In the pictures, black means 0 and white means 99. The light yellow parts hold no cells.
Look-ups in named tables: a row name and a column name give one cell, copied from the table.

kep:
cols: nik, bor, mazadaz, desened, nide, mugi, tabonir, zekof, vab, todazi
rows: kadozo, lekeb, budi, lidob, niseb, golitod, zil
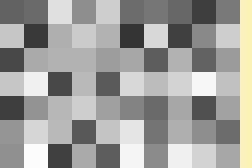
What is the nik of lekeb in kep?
77
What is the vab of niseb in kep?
31
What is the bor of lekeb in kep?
22
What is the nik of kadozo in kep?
38
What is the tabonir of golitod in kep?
45
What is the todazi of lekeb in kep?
80
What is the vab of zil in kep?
82
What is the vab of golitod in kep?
55
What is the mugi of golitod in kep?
89
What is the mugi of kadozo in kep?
42
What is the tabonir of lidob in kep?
73
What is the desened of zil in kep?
66
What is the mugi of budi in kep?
65
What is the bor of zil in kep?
98
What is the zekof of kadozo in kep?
40
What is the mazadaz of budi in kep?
69
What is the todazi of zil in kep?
65
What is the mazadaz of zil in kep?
25

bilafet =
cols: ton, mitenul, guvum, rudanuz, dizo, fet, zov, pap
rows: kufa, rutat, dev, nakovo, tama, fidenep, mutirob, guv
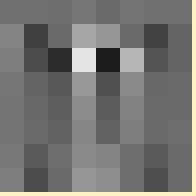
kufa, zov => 44
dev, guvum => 17
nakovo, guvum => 34
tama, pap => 42
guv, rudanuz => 58
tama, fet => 50
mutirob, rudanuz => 53
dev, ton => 49
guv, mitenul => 30
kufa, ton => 44
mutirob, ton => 47
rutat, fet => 42

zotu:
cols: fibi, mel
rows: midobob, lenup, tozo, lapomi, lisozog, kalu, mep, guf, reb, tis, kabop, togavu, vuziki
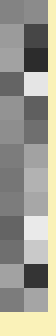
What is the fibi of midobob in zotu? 51
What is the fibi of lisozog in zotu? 57
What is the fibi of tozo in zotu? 63
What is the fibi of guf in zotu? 46
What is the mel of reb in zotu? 65
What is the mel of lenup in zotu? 27
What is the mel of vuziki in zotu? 64
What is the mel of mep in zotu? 63
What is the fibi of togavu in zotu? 63
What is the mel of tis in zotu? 91
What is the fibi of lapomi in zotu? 39
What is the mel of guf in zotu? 69
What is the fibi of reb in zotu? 48
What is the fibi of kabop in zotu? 43

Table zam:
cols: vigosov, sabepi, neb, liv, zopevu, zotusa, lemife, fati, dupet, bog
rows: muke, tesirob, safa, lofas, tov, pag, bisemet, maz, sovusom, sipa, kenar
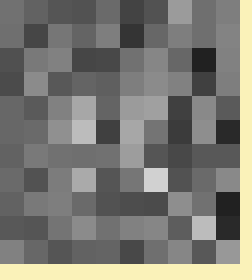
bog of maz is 53
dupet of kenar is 34
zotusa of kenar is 28
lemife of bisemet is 33
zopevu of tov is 39
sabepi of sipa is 33
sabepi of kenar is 40
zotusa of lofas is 49
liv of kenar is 38
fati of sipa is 36
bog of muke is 49
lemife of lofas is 54
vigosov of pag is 40
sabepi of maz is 32
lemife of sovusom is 29
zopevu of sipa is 44
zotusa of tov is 60
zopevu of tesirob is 49
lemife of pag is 45
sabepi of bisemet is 47

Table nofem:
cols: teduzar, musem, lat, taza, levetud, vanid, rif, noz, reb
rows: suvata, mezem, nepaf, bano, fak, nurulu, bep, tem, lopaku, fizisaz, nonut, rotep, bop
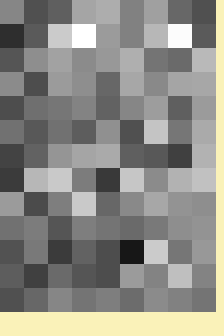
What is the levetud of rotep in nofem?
30
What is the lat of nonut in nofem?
23
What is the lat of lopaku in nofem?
49
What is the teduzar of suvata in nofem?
52
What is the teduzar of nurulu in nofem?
44
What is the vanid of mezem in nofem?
50
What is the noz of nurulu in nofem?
46

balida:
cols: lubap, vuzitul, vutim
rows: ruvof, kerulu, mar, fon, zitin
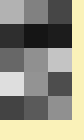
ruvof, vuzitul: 50
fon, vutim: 30
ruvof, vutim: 27
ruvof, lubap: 69
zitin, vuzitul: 35
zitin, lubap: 26
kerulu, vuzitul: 8
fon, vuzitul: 57
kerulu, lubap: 18
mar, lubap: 40
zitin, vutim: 56
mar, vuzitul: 56
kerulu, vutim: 11
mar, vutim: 76
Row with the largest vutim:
mar

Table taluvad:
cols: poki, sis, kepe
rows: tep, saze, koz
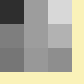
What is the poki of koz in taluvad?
46
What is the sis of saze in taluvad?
61
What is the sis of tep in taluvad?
61
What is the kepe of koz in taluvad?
55
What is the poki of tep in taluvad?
18
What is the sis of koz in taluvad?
59
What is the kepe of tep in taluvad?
84
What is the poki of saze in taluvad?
49
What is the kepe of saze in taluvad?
69
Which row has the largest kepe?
tep

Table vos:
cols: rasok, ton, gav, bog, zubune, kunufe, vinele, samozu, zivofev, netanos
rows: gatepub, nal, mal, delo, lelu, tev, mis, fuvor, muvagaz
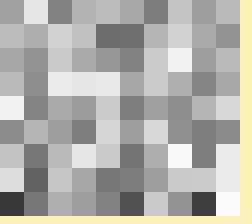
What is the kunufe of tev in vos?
61
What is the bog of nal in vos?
74
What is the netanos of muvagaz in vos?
97
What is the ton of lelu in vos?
51
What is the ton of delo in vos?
55
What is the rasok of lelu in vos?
94
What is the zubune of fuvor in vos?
47
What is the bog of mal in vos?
66
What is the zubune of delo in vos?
90

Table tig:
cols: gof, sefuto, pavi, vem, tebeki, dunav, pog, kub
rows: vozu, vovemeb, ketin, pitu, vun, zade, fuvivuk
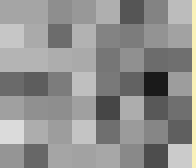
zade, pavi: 61
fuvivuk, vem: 63
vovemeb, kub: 63
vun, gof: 62
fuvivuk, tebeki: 65
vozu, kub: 73
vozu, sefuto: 64
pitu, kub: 61
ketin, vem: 66
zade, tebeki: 43
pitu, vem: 74

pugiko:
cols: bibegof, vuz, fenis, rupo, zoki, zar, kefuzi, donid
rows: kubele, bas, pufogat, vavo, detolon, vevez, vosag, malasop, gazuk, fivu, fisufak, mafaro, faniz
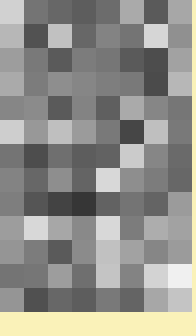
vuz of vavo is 48
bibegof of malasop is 51
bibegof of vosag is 45
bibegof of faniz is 58
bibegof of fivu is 61
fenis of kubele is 40
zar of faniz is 39
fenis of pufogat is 35
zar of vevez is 27
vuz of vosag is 30
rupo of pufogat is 48
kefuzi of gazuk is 39
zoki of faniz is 47
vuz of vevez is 59
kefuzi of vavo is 29
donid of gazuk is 60
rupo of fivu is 53
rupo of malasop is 39
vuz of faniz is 31

